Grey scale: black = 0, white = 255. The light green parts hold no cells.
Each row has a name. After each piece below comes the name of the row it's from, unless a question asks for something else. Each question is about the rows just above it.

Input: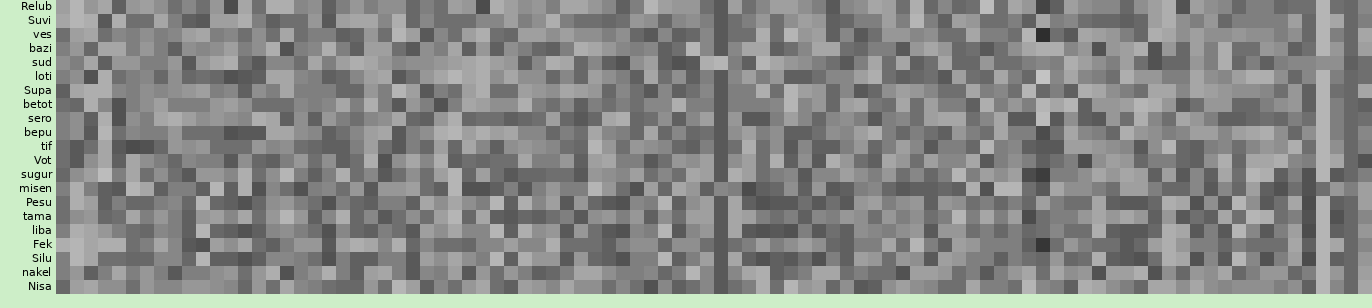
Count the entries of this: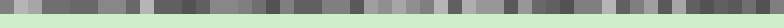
56
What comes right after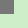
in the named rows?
[111]
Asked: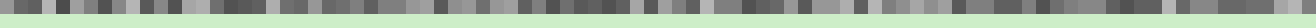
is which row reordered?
Silu
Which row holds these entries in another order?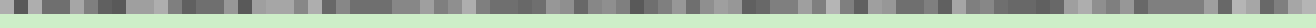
Suvi
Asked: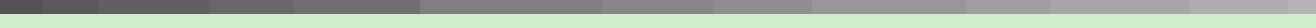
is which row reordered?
bazi

